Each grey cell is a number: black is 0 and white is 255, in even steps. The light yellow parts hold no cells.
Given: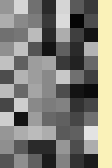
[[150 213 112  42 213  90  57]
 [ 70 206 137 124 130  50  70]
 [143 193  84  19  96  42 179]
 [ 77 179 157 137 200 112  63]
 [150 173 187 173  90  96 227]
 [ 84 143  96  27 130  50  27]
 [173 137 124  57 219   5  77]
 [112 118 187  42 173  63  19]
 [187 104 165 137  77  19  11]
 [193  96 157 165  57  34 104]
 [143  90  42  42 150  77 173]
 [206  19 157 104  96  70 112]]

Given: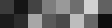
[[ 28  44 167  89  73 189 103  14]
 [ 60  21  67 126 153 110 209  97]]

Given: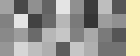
[[129 228  66 106 183 122  53 157 144]
 [150 214 190 175  92 198 175 114 114]
 [137 157 106 183 198 129 169 122  85]
 [163  72 144  99 228 144  60 190  85]]

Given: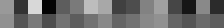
[[145  85 122  77 114  93 114 137 101 114 137 145 101  85 107  93]
 [153  51 216   4  93 122 189 168  64  77 130 160  70  22 137  43]]

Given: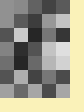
[[ 83 202  38 119  54]
 [ 83 174  67 119  75]
 [145 138  98  67  90]
 [160 105 166  75 166]
 [145  90  61 152 195]
 [131  46  83 195 223]
 [111  38 105 182 210]]

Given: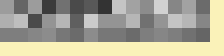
[[175 190  74 148 182  95 203 148 148 182 113 148 196 182 134]
 [126 126 134 140 119 107 140 119 119 107 126 134 126 113 101]
 [156 101 156  59 113  74  88  51 196 162 140 209 134 162 107]]
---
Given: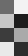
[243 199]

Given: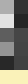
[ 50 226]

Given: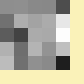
[ 77 171 171 110 188]

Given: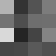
[124 110  36  70]

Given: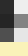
[238  37]

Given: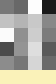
[ 26 200 144  75]

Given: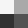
[169  49]

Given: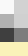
[210 177]

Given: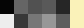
[ 38 151]
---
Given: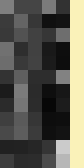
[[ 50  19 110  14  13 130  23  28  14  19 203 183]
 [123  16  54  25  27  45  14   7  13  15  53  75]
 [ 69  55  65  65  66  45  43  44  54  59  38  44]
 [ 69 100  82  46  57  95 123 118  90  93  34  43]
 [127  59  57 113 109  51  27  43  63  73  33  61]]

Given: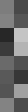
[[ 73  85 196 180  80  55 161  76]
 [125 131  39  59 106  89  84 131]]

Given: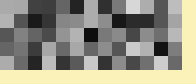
[[189 164 184 125 105]
 [ 86  86 111  19 205]
 [173  42 140 178 112]
 [215  43  71 202  72]
 [121  23 138  85 140]
 [ 48 141 121 141  51]
 [172 172  13 102 200]
 [ 35 139 179 168  90]
 [101 134 148 105  52]
 [ 62  53  75 167 188]
 [ 65  26 100  60  36]
 [168  84 130 116 106]
 [170 179  86 101 172]]

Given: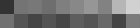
[[209 123]
 [182  69]
 [130 105]
 [150  85]
 [136  94]
 [127  70]
 [110  83]
 [120  68]
 [116  84]
 [ 51 113]]

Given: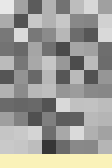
[[160 209 217 110 108 150 135 188 181 162 181]
 [216 133  86 161 187  82 137 194 185 176 136]
 [189 136 108 166  76 186 156 193  95 218 137]
 [114 199 183  74 152  86 149 217  92 168 106]
 [178 178 139 112 198 183 190  83 127 110  54]
 [ 91 200 120 165 168 104 184 105  80 212 189]
 [162  83 219 105 119 147 139 102 129 201 198]
 [232 171 120 115 187  85 178 106 159 197 201]]

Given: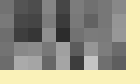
[[136 149 151 107  94]
 [119 119 122 125 111]
 [112  98 123 150 196]
 [124 121 114  92  61]
 [ 70  59  44 160 165]
 [133 124 143 120 103]
 [ 77  69  54 140 165]
 [ 84  72  62 136 170]
 [114 121 110 115 108]]
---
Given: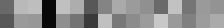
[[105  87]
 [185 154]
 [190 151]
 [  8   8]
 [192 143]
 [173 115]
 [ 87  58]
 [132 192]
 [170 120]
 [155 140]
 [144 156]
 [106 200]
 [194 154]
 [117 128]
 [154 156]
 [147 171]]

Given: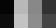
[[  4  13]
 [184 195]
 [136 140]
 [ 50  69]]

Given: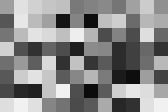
[[159  86 117 209 111  88  71 222]
 [225 231 187  80 154 204  39 241]
 [209 187 227  49  94 226  32 224]
 [197 160 217 100 218 198 196 133]
 [192  20 191  77  49  91 242 115]
 [121 132 238  30 194 135  78  75]
 [130  12 181 139  53 182  12  89]
 [137 190  76 135  90 123  91 170]
 [117 206 131  44  44  27 207  39]
 [161 107  76  64  64  14 230  49]
 [204 183 222 104 109 158 221 224]
 [144 172 103  50 185  67 167 241]]

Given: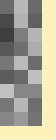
[[108  73  62  88 119  91 193 119 134]
 [184 178 125 111 186 105 134 183 153]
 [106  96 180 172 108 191 134 109 115]]

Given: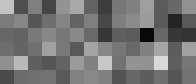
[[195 123 103 109 144  75]
 [ 78 134  98 100 185 108]
 [127  86 121 112  95 112]
 [ 69 111 135 161  86 114]
 [147 133 120 121  99  89]
 [168  99 137  89 154 130]
 [ 99 127 105 164 128 136]
 [ 61  72  55 134 200 129]
 [119 126  95 119 114  83]
 [128 139  92 105 147 103]
 [159 156   8 129 146  93]
 [ 91  90 104 166 217 111]
 [104  36  55  92  94  86]
 [145  89  52 161 119 115]]

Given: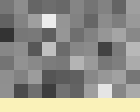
[[119  98  51 135 116 143 144]
 [141 131 119 142 146 130  75]
 [101 159 121  87 137 156 111]
 [109 236  94 192 124  85  61]
 [104 149 150 107 121  91 114]
 [133 130 111 135 180  96  99]
 [116 102 130 139 154 136 158]
 [130 140 150  66 119 151 229]
 [100 126 165 123 127 161 134]
 [159 153 136 184 171 118 169]]

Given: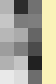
[[180 198 183 157 177 233]
 [ 44 124 171 127 196 221]
 [113 126 101  75  33 109]]

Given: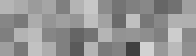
[[181 134 127 158]
 [171 121 179 121]
 [155 172 188 194]
 [165 149 134 173]
 [127 159 128 128]
 [180 149 101  90]
 [199 190 115 180]
 [140 162 181 122]
 [116 106 147 130]
 [128 192 149  64]
 [136 119 142 210]
 [102 136 128 153]
 [113 177 205 186]
 [160 176 137 144]]
